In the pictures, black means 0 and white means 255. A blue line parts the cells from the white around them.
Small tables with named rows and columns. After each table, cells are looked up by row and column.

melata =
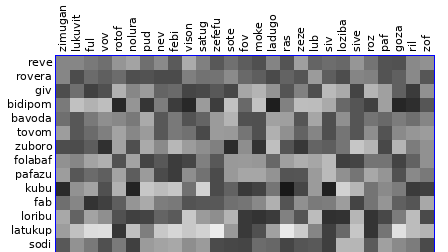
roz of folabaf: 116
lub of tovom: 133
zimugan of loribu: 168
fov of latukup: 57
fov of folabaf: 154
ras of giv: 84
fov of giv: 166
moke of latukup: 80
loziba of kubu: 210
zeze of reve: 159
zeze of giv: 129
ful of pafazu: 107
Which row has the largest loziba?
kubu

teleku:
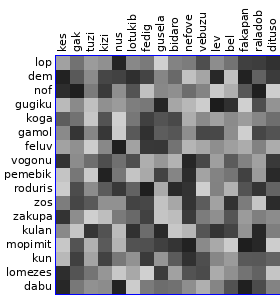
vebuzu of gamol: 71
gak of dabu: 120
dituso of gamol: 83
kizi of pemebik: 34
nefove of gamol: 142
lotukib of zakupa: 105
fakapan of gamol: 207
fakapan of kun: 89
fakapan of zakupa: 155
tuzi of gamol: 134
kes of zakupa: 51
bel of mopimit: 204
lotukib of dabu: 204
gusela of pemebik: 67
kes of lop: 161
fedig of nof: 193
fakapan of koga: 156
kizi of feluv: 136
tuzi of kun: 164
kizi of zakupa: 190

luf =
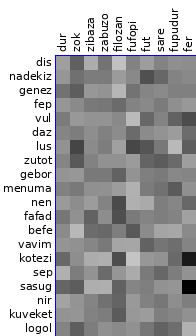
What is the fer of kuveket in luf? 145
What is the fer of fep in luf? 152
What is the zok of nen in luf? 141
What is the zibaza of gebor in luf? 121
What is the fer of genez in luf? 128
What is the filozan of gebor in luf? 98
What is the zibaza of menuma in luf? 144
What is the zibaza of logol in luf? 125
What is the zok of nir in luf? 148
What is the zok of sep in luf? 125
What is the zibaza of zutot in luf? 130
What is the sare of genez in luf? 138
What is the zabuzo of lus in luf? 125
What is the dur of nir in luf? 163
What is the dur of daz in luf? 133
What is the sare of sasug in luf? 146
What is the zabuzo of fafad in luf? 141
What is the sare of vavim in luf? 117
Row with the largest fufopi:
kotezi

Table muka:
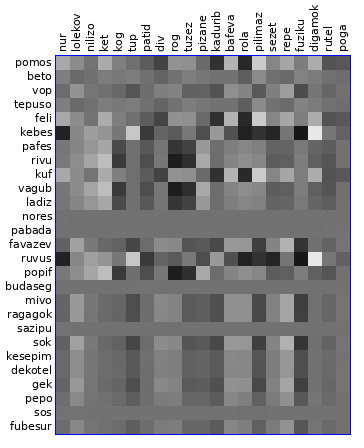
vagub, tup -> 111
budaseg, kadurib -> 114
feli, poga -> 88
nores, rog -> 113
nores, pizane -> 114
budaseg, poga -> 114
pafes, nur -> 119
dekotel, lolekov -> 141
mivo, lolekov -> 153
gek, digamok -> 113
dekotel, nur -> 105
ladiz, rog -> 54
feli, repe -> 166
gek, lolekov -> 152
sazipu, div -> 114
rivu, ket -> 189

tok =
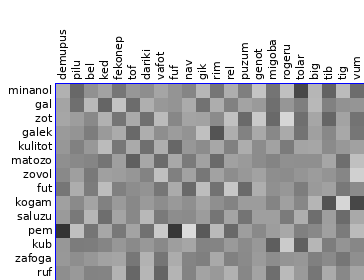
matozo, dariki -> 167
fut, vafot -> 118
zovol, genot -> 162
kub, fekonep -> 151
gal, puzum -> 163
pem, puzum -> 158
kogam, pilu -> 138
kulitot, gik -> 140
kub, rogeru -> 203
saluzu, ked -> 110
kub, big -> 182
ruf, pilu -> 153
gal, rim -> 173
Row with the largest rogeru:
zot

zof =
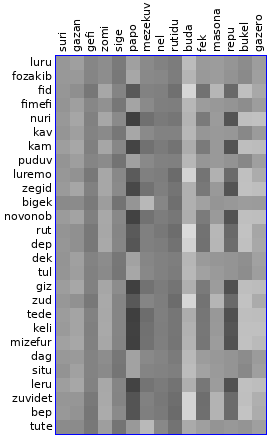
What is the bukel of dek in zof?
143
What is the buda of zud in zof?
214
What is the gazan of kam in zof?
167
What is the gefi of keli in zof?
128
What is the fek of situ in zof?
162
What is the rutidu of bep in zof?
107
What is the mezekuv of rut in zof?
128
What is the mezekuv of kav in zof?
138
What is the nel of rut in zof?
120
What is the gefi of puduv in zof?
133
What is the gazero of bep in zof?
172
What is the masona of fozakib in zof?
156

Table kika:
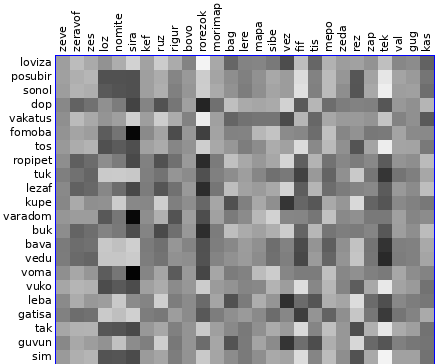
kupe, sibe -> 143
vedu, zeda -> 148
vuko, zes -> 177
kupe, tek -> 85
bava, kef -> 123
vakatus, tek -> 196
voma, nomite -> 118
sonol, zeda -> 142
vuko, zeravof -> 181
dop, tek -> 86
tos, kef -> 161
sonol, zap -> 168
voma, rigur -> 91
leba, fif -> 107
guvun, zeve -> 136
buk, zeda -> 126
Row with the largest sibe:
varadom

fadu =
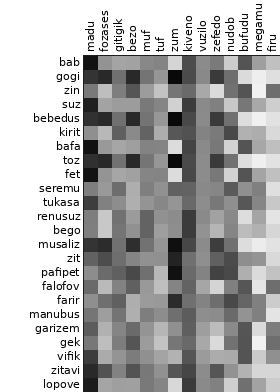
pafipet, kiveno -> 106
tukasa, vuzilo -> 141
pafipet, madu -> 141
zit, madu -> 98
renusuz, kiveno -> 59
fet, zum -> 220
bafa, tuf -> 132
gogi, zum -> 9

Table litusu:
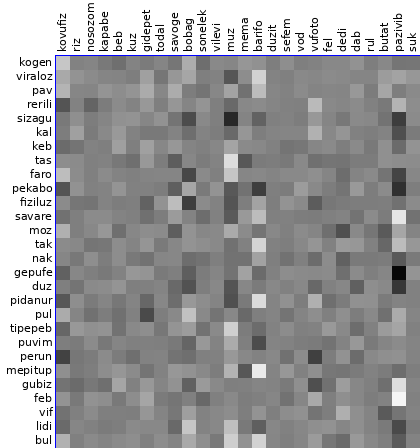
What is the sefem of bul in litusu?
127
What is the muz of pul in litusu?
136
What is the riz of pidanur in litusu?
142
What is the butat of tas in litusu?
144
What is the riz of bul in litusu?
128
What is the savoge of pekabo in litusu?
95
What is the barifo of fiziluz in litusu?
163
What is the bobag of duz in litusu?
82
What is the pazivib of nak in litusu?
89
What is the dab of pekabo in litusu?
153
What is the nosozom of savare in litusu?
139
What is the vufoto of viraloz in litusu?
135
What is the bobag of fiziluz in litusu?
62
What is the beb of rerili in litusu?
139
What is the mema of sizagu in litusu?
132
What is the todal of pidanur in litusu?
135
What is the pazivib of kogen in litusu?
117
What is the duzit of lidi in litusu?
135
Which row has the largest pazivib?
feb

